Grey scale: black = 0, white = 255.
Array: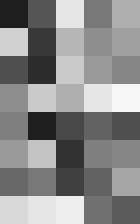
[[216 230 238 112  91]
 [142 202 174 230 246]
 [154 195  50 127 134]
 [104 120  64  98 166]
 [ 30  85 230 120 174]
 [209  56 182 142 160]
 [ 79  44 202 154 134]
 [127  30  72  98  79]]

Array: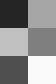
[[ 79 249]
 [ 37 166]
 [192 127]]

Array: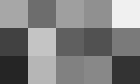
[[ 65 196  95  81 122]
 [ 37 182 129 136  51]
 [167 109 159 144 240]]

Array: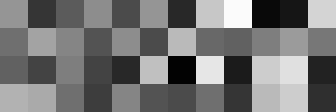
[[178 170 111  61 133  83  75 111  53 186 205  47]
 [111 163 133  83 141  75 186 104  97 126 155 119]
 [ 97  67 126  67  40 192   2 230  27 205 224  34]
 [149  53  91 141  75 149  40 199 251   9  21 212]]

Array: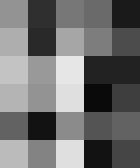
[[195 153 230  34  34]
 [180 147 223  10  62]
 [187 131 223  18  69]
 [147  47 119 106  26]
 [174  41 166 125  76]
 [ 98  18 139  84  98]]

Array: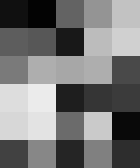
[[221 235  30  53  59]
 [215 227 107 202   9]
 [122 174 167 174  73]
 [ 65 135  37 128  45]
 [ 93  87  24 188 208]
 [ 16   3  99 148 194]]

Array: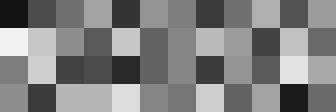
[[126 206  67  75  39  98 134  59 148  90 227 169]
 [242 199 142  90 199  98 134 187 156  67 193 105]
 [ 18  75 112 162  52 148 126  59 112 175  83 156]
 [142  59 181 181 220 134 118 206  98 162  25 105]]

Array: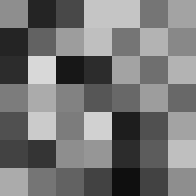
[[ 44 216  23  44 163 111 179]
 [ 80 203 124 209  29  80 163]
 [124 171 130  86 104 157 104]
 [171 117  98  66  15  66 142]
 [ 36  98 157 191 117 179 136]
 [ 66  52 142 150  44  92 191]
 [142  36  72 197 197 117 163]]

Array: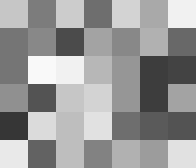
[[117 249 241 183 150  61  67]
 [ 54 219 190 225 110  90  83]
 [117 136  75 163 136 177 104]
 [198 124 204 110 211 169 241]
 [233  98 190 130 177 156 225]
 [144  83 198 211 150  61 163]]
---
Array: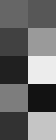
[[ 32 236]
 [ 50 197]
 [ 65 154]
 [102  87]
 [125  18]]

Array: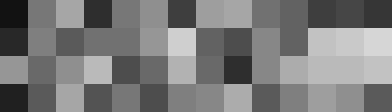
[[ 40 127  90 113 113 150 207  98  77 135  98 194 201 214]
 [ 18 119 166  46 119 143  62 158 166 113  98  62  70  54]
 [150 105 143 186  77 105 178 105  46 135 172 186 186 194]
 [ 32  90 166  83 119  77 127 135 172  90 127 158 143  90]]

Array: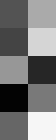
[[102 246]
 [ 68 213]
 [ 83 170]
 [  3 121]
 [151  38]]

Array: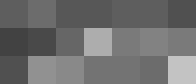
[[ 80 145 137 115 115 108 195]
 [ 94 108  87  87  94  94  80]
 [ 66  73 102 173 122 130 122]]

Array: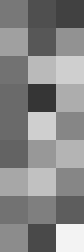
[[106 207 134]
 [167 193 134]
 [114 186 207]
 [ 99 152 180]
 [114 127  93]
 [160  87 146]
 [120  79  65]
 [140  73 243]
 [106  53 173]]

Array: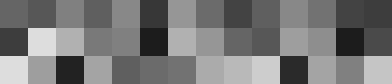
[[ 61 221 177 121 128  28 177 150 101  87 158 142  28  74]
 [221 158  34 164  95 107 114 171 185 205  42 164 128 197]
 [101  87 128  95 136  55 150 107  67  95 136 114  67  61]]

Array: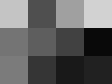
[[116  94  65   9]
 [196  79 160 210]
 [123  53  25  33]]

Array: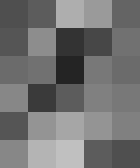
[[135 180 192  92  79]
 [ 85 148 166 148 128]
 [ 85 141  51  71 113]
 [107 113  36 120 107]
 [ 79  92 174 154 100]
 [135  58  92 128 120]]

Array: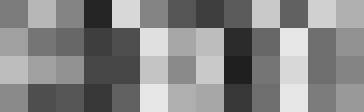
[[124 183 132  37 216 132  85  62  91 201  97 208 175]
 [189 160 145  70  70 195 138 201  31 117 216 110 132]
 [160 117 103  62  78 224 167 189  43 103 230 110 145]
 [138  78  85  55  97 230 175 167  55 110 230 124 153]]
